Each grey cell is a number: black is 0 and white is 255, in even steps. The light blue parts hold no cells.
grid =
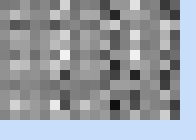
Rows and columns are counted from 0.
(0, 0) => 120
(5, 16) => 92
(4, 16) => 192
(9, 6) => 88
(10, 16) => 125
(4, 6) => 169
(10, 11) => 15
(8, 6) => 135
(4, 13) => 169
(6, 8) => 170
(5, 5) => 119
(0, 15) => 131
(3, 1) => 175
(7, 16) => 54
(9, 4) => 127
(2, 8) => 119
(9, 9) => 146
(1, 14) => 156
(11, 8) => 155
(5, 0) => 129
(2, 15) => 139
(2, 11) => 203
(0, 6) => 211
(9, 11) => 119
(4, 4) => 153
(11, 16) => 205
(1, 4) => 139
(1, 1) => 188
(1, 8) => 169
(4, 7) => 131
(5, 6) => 241
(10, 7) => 148
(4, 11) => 88
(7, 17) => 123
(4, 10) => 177
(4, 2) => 159

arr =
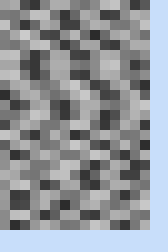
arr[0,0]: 161
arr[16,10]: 109
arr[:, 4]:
[131, 190, 173, 73, 194, 98, 132, 95, 116, 136, 171, 184, 120, 119, 116, 180, 119, 144, 58, 178, 177, 55, 179]
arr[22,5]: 155
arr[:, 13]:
[58, 177, 146, 142, 173, 118, 58, 116, 88, 176, 183, 179, 153, 121, 124, 118, 56, 64, 128, 106, 173, 124, 120]
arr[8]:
[122, 169, 176, 133, 116, 131, 178, 199, 144, 63, 82, 155, 174, 88, 49]
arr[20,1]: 68
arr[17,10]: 171
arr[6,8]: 115
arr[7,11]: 171
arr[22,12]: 55
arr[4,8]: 165
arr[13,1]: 181
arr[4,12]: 134
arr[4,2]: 141
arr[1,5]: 115
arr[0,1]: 170
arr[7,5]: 168
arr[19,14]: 173
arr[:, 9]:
[138, 157, 176, 43, 164, 138, 139, 137, 63, 148, 173, 146, 110, 150, 85, 197, 54, 100, 54, 192, 178, 58, 196]
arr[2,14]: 193
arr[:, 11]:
[195, 66, 122, 166, 58, 169, 195, 171, 155, 77, 115, 78, 108, 157, 132, 99, 174, 156, 173, 114, 113, 175, 96]
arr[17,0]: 176
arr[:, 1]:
[170, 118, 118, 168, 117, 192, 166, 195, 169, 116, 58, 117, 145, 181, 158, 50, 179, 167, 184, 58, 68, 190, 46]
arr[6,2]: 73
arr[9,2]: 168
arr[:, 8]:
[115, 171, 142, 108, 165, 62, 115, 59, 144, 200, 171, 176, 188, 82, 171, 153, 111, 53, 77, 146, 167, 70, 153]
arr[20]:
[152, 68, 72, 147, 177, 101, 44, 114, 167, 178, 139, 113, 129, 173, 200]
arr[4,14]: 172
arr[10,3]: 160
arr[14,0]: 93
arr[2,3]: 104
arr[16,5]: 146

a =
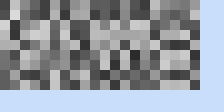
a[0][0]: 68
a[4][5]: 85
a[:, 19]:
[153, 192, 89, 69, 177, 53, 79, 152, 69]
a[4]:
[175, 178, 77, 121, 173, 85, 158, 188, 52, 169, 139, 181, 75, 187, 158, 199, 87, 56, 62, 177]
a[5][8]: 88
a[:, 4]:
[64, 64, 202, 200, 173, 125, 111, 99, 75]
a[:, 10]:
[93, 94, 128, 184, 139, 187, 196, 54, 160]
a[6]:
[113, 102, 178, 152, 111, 128, 146, 78, 129, 86, 196, 51, 182, 65, 132, 96, 204, 165, 173, 79]
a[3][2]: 178
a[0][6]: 77
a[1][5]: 179
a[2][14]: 196
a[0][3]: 99
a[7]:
[94, 162, 72, 62, 99, 199, 80, 156, 192, 77, 54, 117, 81, 106, 81, 152, 97, 60, 70, 152]
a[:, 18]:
[120, 107, 88, 200, 62, 202, 173, 70, 190]
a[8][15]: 95
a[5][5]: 107
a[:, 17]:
[128, 90, 146, 174, 56, 186, 165, 60, 184]
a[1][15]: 159
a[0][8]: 163
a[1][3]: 81
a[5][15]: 74
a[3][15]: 65
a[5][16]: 194
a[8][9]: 93

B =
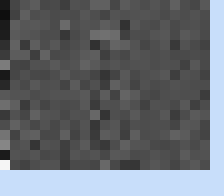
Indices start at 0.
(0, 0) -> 24
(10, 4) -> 69
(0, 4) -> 72
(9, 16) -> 78
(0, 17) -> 96
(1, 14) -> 84
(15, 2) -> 79
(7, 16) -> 87
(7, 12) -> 88
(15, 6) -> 62
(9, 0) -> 88
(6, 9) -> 89
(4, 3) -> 94
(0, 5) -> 74
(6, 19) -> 87
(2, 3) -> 88
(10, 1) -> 95
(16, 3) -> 77
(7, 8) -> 79
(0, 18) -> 77
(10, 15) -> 81
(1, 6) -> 77
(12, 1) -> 97
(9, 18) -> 78
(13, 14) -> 76
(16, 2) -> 66
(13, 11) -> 87
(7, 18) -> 81
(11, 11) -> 79
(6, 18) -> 65
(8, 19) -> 76
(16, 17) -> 69
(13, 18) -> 91
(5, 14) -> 81
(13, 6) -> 95
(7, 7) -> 77
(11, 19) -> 90
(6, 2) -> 67

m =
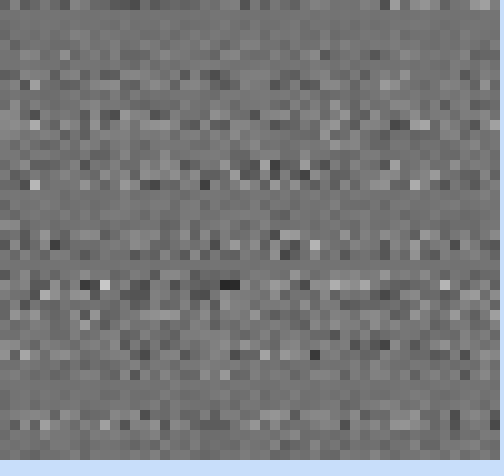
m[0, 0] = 97
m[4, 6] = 108
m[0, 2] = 92
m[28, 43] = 120
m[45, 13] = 123
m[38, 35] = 114
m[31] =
[101, 147, 127, 147, 111, 102, 109, 138, 87, 148, 99, 102, 117, 121, 140, 144, 151, 146, 110, 118, 137, 105, 122, 127, 120, 147, 109, 93, 107, 99, 110, 125, 110, 129, 127, 113, 135, 138, 125, 93, 102, 147, 124, 107, 121, 153, 113, 96, 120, 159]
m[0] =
[97, 129, 92, 103, 119, 104, 86, 131, 122, 104, 103, 89, 86, 76, 108, 89, 99, 104, 98, 102, 116, 110, 124, 127, 83, 119, 95, 118, 107, 97, 117, 129, 125, 114, 115, 114, 127, 122, 80, 156, 107, 138, 148, 132, 98, 115, 118, 148, 160, 125]
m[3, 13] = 115
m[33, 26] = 127
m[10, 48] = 100
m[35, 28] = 151
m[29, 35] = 113
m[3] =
[103, 116, 114, 110, 117, 110, 115, 128, 124, 111, 120, 117, 114, 115, 109, 110, 116, 107, 114, 121, 114, 120, 116, 113, 119, 120, 107, 120, 117, 120, 110, 108, 121, 107, 111, 112, 118, 116, 113, 123, 108, 113, 114, 110, 116, 110, 123, 117, 115, 113]
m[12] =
[135, 140, 132, 171, 114, 99, 141, 129, 97, 145, 98, 122, 135, 115, 140, 145, 149, 132, 98, 88, 133, 94, 89, 133, 133, 122, 115, 83, 96, 100, 119, 106, 136, 149, 111, 91, 132, 130, 123, 72, 83, 155, 166, 104, 136, 122, 108, 85, 130, 161]
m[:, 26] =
[95, 114, 112, 107, 114, 109, 119, 127, 119, 121, 121, 129, 115, 121, 113, 127, 161, 130, 96, 118, 105, 122, 128, 107, 94, 106, 116, 121, 130, 113, 122, 109, 117, 127, 114, 163, 113, 115, 113, 106, 111, 144, 107, 118, 112, 120]
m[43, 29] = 134
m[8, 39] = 141
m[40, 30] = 111
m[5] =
[115, 114, 134, 130, 108, 114, 142, 103, 115, 123, 108, 126, 101, 101, 103, 120, 133, 122, 119, 113, 111, 101, 130, 133, 112, 108, 109, 126, 115, 105, 126, 137, 88, 107, 114, 119, 106, 86, 106, 117, 135, 127, 116, 120, 115, 118, 130, 98, 102, 102]
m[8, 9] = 131
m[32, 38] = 120
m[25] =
[118, 104, 127, 111, 100, 125, 123, 107, 88, 104, 118, 111, 111, 86, 105, 96, 130, 107, 89, 135, 92, 118, 99, 96, 122, 113, 106, 143, 70, 94, 111, 134, 106, 119, 87, 110, 114, 105, 86, 119, 104, 146, 100, 89, 125, 116, 121, 128, 116, 100]
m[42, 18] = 128
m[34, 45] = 114
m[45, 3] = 100
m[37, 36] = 113
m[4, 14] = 126
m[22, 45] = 109
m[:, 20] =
[116, 113, 112, 114, 128, 111, 123, 96, 123, 111, 112, 106, 133, 112, 108, 122, 119, 96, 63, 119, 103, 113, 116, 135, 121, 92, 115, 105, 92, 77, 128, 137, 122, 129, 119, 117, 127, 138, 115, 114, 112, 124, 92, 109, 107, 103]
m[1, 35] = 115
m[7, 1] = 99
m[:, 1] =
[129, 114, 112, 116, 98, 114, 115, 99, 129, 116, 137, 134, 140, 128, 106, 119, 121, 93, 104, 118, 120, 103, 135, 113, 135, 104, 115, 114, 122, 113, 126, 147, 106, 111, 137, 97, 112, 125, 116, 115, 116, 126, 93, 119, 112, 118]
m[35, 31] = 57
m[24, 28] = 105
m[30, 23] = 128
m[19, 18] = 107
